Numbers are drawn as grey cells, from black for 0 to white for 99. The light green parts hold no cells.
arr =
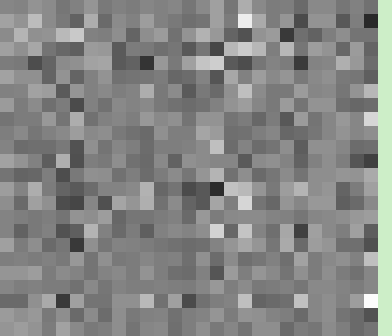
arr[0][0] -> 52
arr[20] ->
[52, 49, 50, 48, 48, 44, 53, 46, 51, 49, 49, 50, 49, 48, 52, 59, 49, 54, 47, 48, 50, 46, 53, 53, 51, 48, 52]
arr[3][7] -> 59
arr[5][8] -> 44
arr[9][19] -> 52
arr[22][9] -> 47
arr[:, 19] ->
[48, 48, 60, 49, 51, 53, 47, 47, 48, 52, 45, 56, 46, 47, 40, 51, 43, 46, 50, 53, 48, 41, 51, 55]
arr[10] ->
[51, 42, 43, 43, 47, 32, 56, 45, 52, 49, 42, 49, 49, 50, 54, 74, 42, 51, 42, 45, 55, 36, 56, 56, 52, 42, 43]
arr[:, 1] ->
[51, 57, 70, 56, 47, 56, 51, 48, 48, 53, 42, 57, 39, 51, 41, 49, 38, 48, 50, 58, 49, 41, 56, 61]
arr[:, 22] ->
[53, 57, 38, 61, 51, 53, 52, 57, 45, 46, 56, 50, 55, 55, 59, 52, 62, 61, 48, 48, 53, 52, 52, 46]
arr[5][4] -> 57
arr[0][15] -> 62
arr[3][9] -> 48
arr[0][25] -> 50
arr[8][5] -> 67
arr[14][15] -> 64
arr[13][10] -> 69
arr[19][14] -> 50
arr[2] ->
[54, 70, 56, 57, 72, 78, 50, 49, 55, 39, 55, 60, 44, 57, 69, 59, 39, 32, 57, 60, 22, 43, 38, 49, 55, 45, 45]
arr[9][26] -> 55
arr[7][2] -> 54
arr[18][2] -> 48
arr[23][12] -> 43
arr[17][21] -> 41
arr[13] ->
[61, 51, 67, 48, 39, 35, 42, 51, 51, 53, 69, 40, 45, 29, 34, 17, 75, 72, 58, 47, 61, 70, 55, 58, 39, 48, 62]
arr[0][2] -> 57
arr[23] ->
[58, 61, 57, 48, 63, 53, 47, 49, 55, 45, 52, 53, 43, 49, 55, 47, 52, 45, 55, 55, 41, 48, 46, 54, 49, 41, 45]
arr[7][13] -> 42
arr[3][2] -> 65
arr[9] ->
[49, 53, 46, 50, 53, 61, 53, 55, 47, 44, 41, 56, 49, 49, 64, 60, 43, 44, 49, 52, 40, 42, 46, 52, 57, 52, 55]
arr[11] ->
[63, 57, 50, 36, 68, 31, 49, 47, 55, 44, 41, 53, 38, 56, 54, 52, 52, 35, 54, 56, 51, 38, 50, 55, 49, 33, 25]
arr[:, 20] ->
[49, 58, 22, 71, 48, 58, 47, 60, 34, 40, 55, 51, 54, 61, 58, 50, 65, 66, 43, 45, 50, 43, 49, 41]
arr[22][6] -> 54
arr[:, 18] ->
[53, 66, 57, 71, 46, 61, 54, 52, 40, 49, 42, 54, 41, 58, 45, 54, 51, 58, 46, 58, 47, 39, 56, 55]
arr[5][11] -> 48

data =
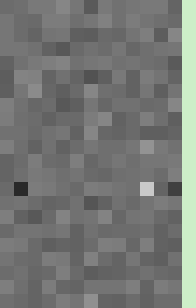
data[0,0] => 42
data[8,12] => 37
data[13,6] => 48
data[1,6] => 46
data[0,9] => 46
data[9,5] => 38
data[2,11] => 36
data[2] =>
[46, 42, 39, 45, 46, 37, 36, 41, 40, 45, 49, 36, 52]
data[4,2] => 47
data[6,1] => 46
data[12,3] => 46
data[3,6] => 44
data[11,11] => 46
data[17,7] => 49
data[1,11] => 43
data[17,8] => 48
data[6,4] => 37
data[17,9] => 40
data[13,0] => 41
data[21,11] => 42
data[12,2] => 47
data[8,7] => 52
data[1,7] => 50
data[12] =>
[39, 43, 47, 46, 43, 45, 41, 40, 43, 44, 45, 42, 49]
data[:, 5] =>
[46, 43, 37, 41, 44, 39, 41, 37, 41, 38, 42, 49, 45, 41, 44, 44, 38, 38, 39, 41, 39, 45]
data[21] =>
[43, 41, 39, 42, 48, 45, 56, 39, 38, 42, 38, 42, 42]
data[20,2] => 39
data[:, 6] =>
[35, 46, 36, 44, 46, 32, 52, 46, 48, 52, 46, 40, 41, 48, 33, 45, 44, 42, 50, 36, 45, 56]
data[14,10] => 45
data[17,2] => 41
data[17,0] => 48
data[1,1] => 42
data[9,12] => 39
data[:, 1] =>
[43, 42, 42, 46, 44, 51, 46, 44, 43, 44, 43, 42, 43, 16, 45, 38, 45, 47, 42, 44, 43, 41]
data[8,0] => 48

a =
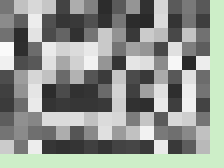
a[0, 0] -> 46
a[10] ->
[79, 46, 92, 21, 19, 20, 25, 20, 26, 27, 22, 91, 22, 36, 72]
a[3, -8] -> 78
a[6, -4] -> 87
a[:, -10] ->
[67, 22, 19, 85, 81, 69, 19, 21, 86, 33, 20]
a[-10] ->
[54, 37, 92, 31, 21, 22, 31, 19, 46, 17, 16, 85, 20, 45, 24]
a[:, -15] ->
[46, 54, 44, 97, 93, 30, 25, 23, 36, 45, 79]
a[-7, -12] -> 87
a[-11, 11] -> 83
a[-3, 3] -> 85
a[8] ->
[36, 56, 52, 85, 85, 86, 75, 85, 83, 48, 76, 35, 84, 80, 45]
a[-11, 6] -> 50
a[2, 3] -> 29
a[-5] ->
[25, 57, 89, 17, 29, 19, 20, 41, 82, 25, 62, 87, 18, 92, 45]
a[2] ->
[44, 17, 88, 29, 39, 19, 45, 78, 57, 22, 79, 73, 28, 76, 44]
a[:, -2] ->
[47, 45, 76, 49, 16, 87, 92, 93, 80, 53, 36]
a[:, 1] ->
[75, 37, 17, 18, 30, 61, 57, 42, 56, 54, 46]
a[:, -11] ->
[26, 21, 39, 82, 65, 41, 29, 22, 85, 67, 19]
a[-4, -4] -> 90
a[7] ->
[23, 42, 91, 20, 22, 21, 21, 22, 80, 19, 18, 90, 24, 93, 26]
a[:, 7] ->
[17, 19, 78, 78, 58, 23, 41, 22, 85, 87, 20]
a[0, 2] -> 84
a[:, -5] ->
[19, 16, 79, 58, 86, 22, 62, 18, 76, 94, 22]
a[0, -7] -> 35

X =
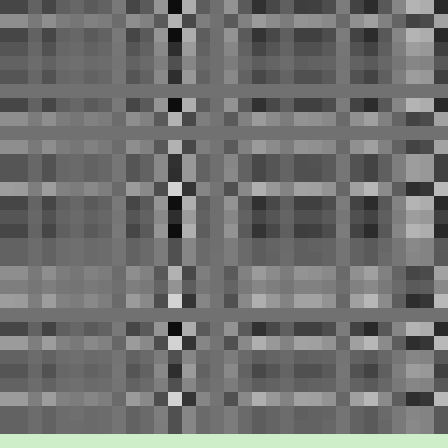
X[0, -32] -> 27
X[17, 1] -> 38
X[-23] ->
[55, 55, 48, 55, 48, 46, 50, 48, 42, 55, 50, 35, 69, 28, 49, 45, 35, 50, 60, 54, 48, 57, 56, 53, 41, 56, 62, 50, 39, 26, 29, 63]
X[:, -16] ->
[57, 35, 57, 52, 48, 53, 44, 57, 35, 44, 35, 52, 53, 31, 57, 52, 57, 48, 48, 35, 39, 31, 44, 57, 31, 48, 53, 48, 31, 48, 48]
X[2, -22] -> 35
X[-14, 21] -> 37
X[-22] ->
[44, 44, 44, 44, 44, 44, 44, 44, 44, 44, 44, 44, 44, 44, 44, 44, 44, 44, 44, 44, 44, 44, 44, 44, 44, 44, 44, 44, 44, 44, 44, 44]
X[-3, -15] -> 53
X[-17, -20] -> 6
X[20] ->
[49, 49, 46, 49, 46, 45, 47, 46, 43, 49, 47, 39, 57, 36, 46, 44, 39, 47, 52, 49, 46, 50, 50, 48, 43, 50, 53, 47, 41, 35, 36, 53]
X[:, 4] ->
[37, 48, 38, 40, 42, 40, 44, 37, 48, 44, 48, 40, 40, 50, 37, 39, 37, 42, 42, 48, 46, 50, 44, 37, 50, 42, 40, 42, 50, 42, 42]
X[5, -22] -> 38
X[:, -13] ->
[28, 54, 28, 33, 39, 33, 44, 28, 54, 44, 54, 33, 33, 59, 28, 33, 28, 39, 38, 54, 49, 59, 44, 28, 59, 39, 33, 38, 59, 39, 39]
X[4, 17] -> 41
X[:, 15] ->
[43, 44, 43, 43, 43, 43, 44, 43, 45, 44, 45, 43, 43, 45, 43, 43, 43, 43, 44, 44, 44, 45, 44, 43, 45, 43, 43, 44, 45, 44, 44]
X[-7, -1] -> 72
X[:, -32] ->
[27, 55, 27, 33, 38, 33, 44, 27, 55, 44, 55, 33, 33, 61, 27, 33, 27, 38, 38, 55, 49, 61, 44, 27, 60, 38, 33, 38, 60, 38, 38]
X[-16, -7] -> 31
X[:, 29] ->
[70, 26, 70, 61, 52, 61, 44, 70, 26, 44, 26, 61, 61, 18, 70, 61, 70, 53, 52, 27, 35, 18, 44, 70, 18, 52, 61, 52, 18, 52, 53]
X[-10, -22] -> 53
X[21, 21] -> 63
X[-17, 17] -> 35
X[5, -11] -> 31
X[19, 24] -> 41
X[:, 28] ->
[52, 39, 52, 49, 46, 49, 44, 52, 39, 44, 38, 49, 49, 36, 51, 49, 52, 46, 46, 39, 41, 36, 44, 52, 36, 46, 49, 47, 36, 47, 47]
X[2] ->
[27, 27, 38, 27, 38, 40, 35, 38, 47, 27, 35, 58, 5, 67, 36, 43, 57, 35, 20, 28, 37, 25, 25, 30, 48, 26, 17, 34, 52, 70, 67, 16]
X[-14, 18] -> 36
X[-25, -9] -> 44
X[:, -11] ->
[24, 57, 25, 31, 37, 31, 44, 25, 57, 44, 57, 31, 31, 63, 25, 31, 24, 37, 37, 57, 50, 63, 44, 25, 63, 37, 31, 37, 63, 37, 38]
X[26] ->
[33, 33, 40, 32, 40, 41, 38, 40, 46, 33, 38, 53, 18, 60, 38, 43, 53, 38, 28, 33, 39, 31, 31, 35, 46, 32, 26, 37, 49, 61, 59, 25]
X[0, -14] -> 19
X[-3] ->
[60, 60, 49, 61, 50, 48, 52, 49, 41, 60, 53, 30, 82, 20, 52, 45, 31, 53, 68, 59, 51, 63, 62, 57, 40, 62, 71, 54, 36, 18, 21, 72]
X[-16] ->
[33, 33, 40, 32, 39, 41, 38, 40, 46, 33, 38, 53, 18, 60, 38, 43, 52, 38, 28, 33, 39, 31, 31, 35, 46, 31, 26, 37, 49, 61, 59, 25]
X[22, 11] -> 44

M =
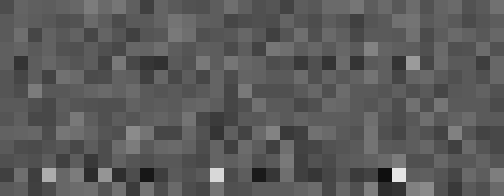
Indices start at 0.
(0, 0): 30
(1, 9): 35
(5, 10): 25
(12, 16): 29
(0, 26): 36
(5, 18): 38
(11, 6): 22
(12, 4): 40
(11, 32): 34
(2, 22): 31
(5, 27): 37
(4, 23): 20
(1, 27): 35
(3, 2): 35
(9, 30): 32
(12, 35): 49
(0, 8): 46
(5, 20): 35
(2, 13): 43
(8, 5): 47
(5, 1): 27
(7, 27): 37
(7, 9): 38
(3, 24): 40
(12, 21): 25
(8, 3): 28
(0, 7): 41
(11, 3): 36
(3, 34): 42
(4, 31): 42
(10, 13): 38
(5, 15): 39
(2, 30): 29
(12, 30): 37
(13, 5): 42
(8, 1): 37
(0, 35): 44
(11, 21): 25
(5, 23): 39
